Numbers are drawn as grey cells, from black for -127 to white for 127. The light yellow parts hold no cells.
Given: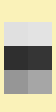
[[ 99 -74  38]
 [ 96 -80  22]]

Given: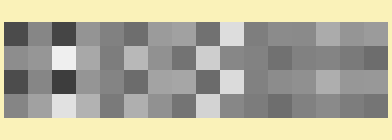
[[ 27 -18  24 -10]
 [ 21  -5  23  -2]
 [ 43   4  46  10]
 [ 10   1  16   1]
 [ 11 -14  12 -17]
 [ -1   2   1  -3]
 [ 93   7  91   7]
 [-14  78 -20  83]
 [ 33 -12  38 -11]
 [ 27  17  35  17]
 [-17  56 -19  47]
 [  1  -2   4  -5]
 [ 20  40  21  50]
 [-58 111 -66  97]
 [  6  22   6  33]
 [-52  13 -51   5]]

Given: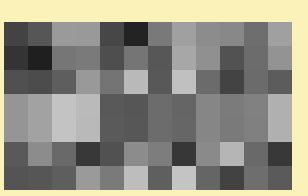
[[ 32  19 -35  48  48 -71 -37]
 [-17 -19 -20   1   0 -22 -17]
 [  8 -45 -60  -4  -5  53 -61]
 [ 12  16 -20   6   6  10 -26]
 [ 32  39  64 -26 -25 -72  68]
 [ -6 -40 -39 -19 -19  -2 -32]
 [-92 -10  57 -41 -40  12  61]
 [-56 -49 -11 -38 -37 -46  -5]
 [ 25  -5  25  58  57 -71  26]
 [ 26  -9 -33  67  67 -22 -33]
 [-41 -96 -51  34  34  12 -41]
 [-60 -75 -47  21  21 -38 -43]]

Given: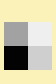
[[ 111   79]
 [  34 -124]]

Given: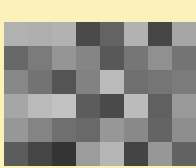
[[ 38 -11  -4  25  13 -29]
 [-57  16 -10 -31 -27  23]
 [ 50  -9 -16  59   9 -59]
 [-28 -39  58 -53  23  54]
 [-53   5   2 -35 -22  28]
 [ 50  21 -43  66 -16 -75]
 [ 46  -4 -12  58   4 -58]
 [ 49 -23   8  38  23 -35]]

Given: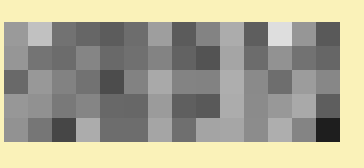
[[-38 -25   7 -33 -97]
 [ 22 -13  28  41   4]
 [ 94  18 -17  24  46]
 [-33 -19  10  11  12]
 [ 44  37  46  44  38]
 [  3 -44   2 -38  36]
 [-36 -29   3 -32 -16]
 [ 30   3  41  27  37]
 [-18 -15   2 -24 -18]
 [-35 -22 -51 -23 -18]
 [-25   5 -13   5  44]
 [-13 -19   2  -6 -57]
 [ 65 -11  24  17  -9]
 [ 26  22 -22  23  18]]
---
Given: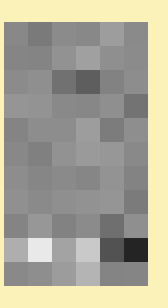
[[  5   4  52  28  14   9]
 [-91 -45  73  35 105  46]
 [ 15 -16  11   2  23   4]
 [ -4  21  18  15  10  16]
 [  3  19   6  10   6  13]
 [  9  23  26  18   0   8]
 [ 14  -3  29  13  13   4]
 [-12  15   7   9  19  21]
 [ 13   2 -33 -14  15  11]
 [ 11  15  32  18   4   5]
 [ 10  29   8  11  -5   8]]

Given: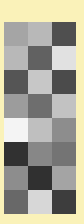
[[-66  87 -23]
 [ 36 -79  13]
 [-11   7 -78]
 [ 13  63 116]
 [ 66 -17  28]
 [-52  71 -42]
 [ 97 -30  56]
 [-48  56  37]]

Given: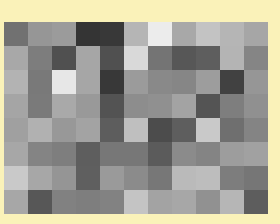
[[-34  54  17  39  35  68   2  -1   1 -40  39]
 [ -9  -2  61  58  -8  11  26 -32  21  39  73]
 [ 33  29   4  11 -36  -8  -8 -33  -1   4  39]
 [  4 -16  73 -33 -51  63 -34  35  24  49  32]
 [ 16  -1 -43  35  16  13 -44  25  41  -5  37]
 [ 22 -62  29   6   9  27 -71  38 103  -6  51]
 [  5  52 -33 -40 -11  89 -47  38 -47  -2  40]
 [ 38  53  67  40 108  53 -71 -75  27  22 -14]]

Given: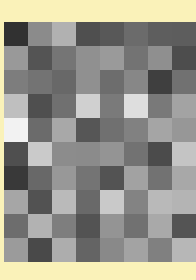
[[ 55   0  35   9 -27  45 -54  27]
 [-43  41 -14  20 -44  -1  50 -18]
 [ 52  57   3  73 -22  58 -45  38]
 [ 40 -13  34 -44 -11  24 -23 -70]
 [ 68 -52 -13  20  11  12  74 -48]
 [ 23  37   1 -15 -41  40 -20 114]
 [ 35  -6  94  -5  80 -15 -48  63]
 [-14 -64   7 -18  16 -23 -12  -2]
 [-50  15 -12  26  16 -10 -43  25]
 [-34 -33 -20 -39 -48  49  11 -78]]

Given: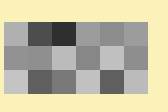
[[ 59 -32  65  -6 -32  68]
 [ 14  64   7  59  15  18]
 [ 28  13  28 -80 -50  48]]

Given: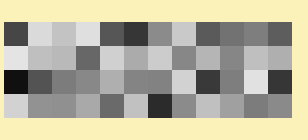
[[  10   -3   32   64   11  -84   65  -21   41   16   18   82]
 [ -73   97   -1  -70   82    2    4   47    8   -3  -44 -111]
 [  47   63    6   53    7   76   43   80  -24   57   63  100]
 [ -34   -1  -13  -37   73   11  -73  -41   95   67   90  -57]]
